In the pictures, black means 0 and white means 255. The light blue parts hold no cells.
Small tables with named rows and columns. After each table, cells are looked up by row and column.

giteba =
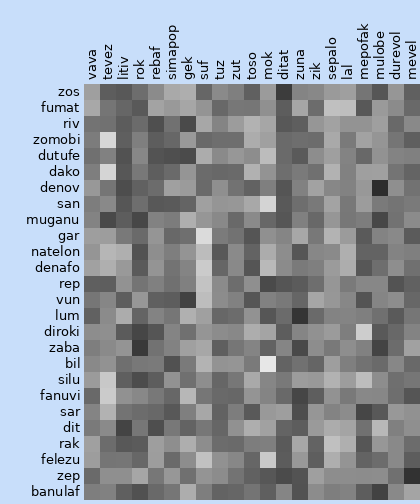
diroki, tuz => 140
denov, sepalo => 135
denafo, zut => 137
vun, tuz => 140
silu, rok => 76
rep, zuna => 91
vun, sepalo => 151
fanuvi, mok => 132
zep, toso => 97
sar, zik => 150
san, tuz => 149
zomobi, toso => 172
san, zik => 121
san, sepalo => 163
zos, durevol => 150
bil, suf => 179
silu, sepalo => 178

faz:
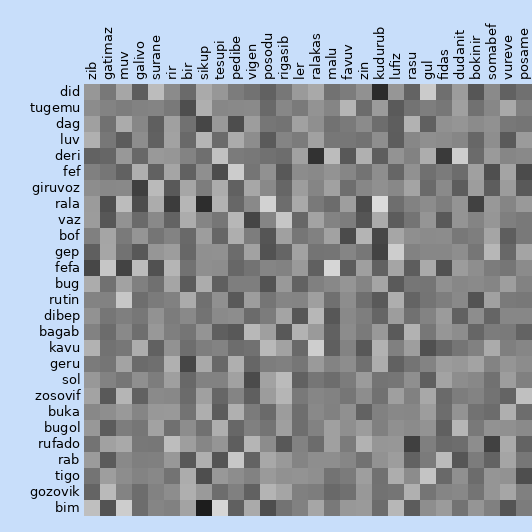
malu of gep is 117
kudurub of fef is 142
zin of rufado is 178
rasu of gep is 130
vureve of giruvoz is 156
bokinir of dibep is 141
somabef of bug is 133
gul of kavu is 80
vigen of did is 114
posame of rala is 153
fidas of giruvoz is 138
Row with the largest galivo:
fefa

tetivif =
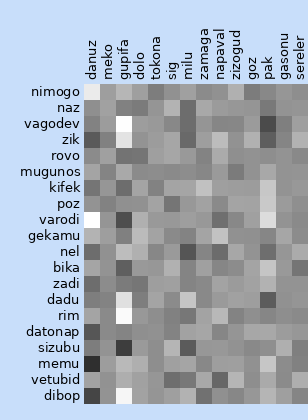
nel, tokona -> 135
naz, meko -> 161
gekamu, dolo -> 187
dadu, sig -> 139
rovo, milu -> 153
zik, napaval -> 188
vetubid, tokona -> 150
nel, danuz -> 109
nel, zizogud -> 167
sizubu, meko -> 147
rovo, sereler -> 137
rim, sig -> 129
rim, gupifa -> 250
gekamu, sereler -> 140
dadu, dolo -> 126
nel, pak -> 110
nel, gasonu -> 150
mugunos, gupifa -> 169

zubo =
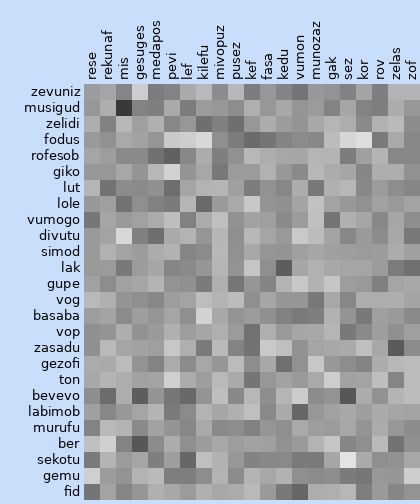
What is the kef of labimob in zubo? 191
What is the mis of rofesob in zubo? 137
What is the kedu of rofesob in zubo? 167
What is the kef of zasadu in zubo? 115
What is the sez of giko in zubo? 166
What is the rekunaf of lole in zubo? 159
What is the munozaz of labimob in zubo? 151
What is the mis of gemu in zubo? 147
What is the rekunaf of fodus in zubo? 145
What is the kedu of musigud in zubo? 168
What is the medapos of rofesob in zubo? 113
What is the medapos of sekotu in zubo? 127
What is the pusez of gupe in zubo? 118
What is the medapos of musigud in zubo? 127
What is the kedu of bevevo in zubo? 181
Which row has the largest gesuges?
zevuniz

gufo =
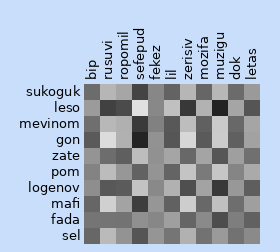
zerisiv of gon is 215
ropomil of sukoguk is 166
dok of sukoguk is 107
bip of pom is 131
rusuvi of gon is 220
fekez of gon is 146
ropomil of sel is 147
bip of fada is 117
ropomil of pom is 151
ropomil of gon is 177
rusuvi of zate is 109
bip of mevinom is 111
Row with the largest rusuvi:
gon

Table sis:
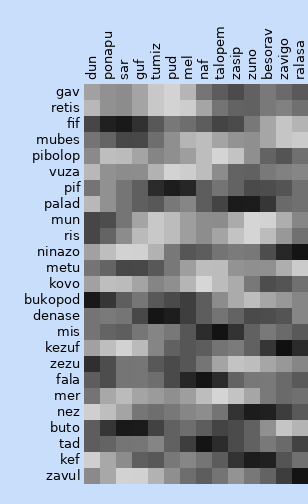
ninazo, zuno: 120
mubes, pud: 143
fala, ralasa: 89
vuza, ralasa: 134
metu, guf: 72
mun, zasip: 171
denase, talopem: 116
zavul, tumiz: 178
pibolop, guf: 164
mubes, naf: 189
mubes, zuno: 143
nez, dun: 207
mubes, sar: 71
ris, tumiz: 200
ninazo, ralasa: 20
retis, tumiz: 200
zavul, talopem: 116
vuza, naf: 189
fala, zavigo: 106
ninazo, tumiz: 178
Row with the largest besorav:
mun

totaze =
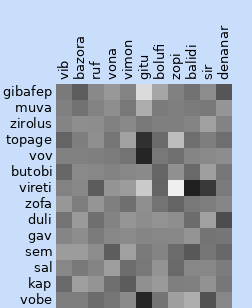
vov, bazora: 129
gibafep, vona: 152
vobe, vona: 118
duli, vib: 115
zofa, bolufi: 115
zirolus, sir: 160
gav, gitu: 133
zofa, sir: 125
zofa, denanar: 134

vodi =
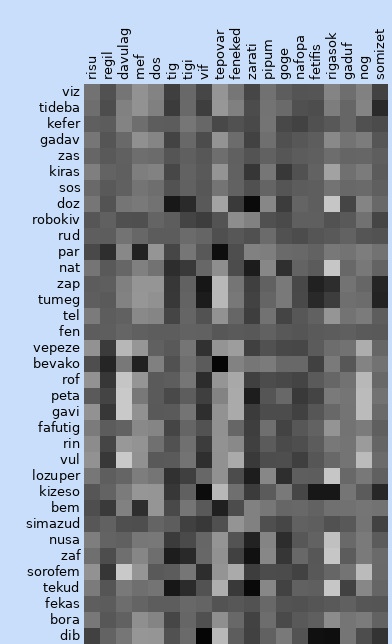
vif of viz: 70
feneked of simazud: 148
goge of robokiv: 74
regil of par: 46
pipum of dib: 97
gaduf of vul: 116
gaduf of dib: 117
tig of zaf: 29
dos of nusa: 120
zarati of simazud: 129
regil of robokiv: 96
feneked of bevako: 130
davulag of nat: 102
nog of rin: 155
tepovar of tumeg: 184
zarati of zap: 63

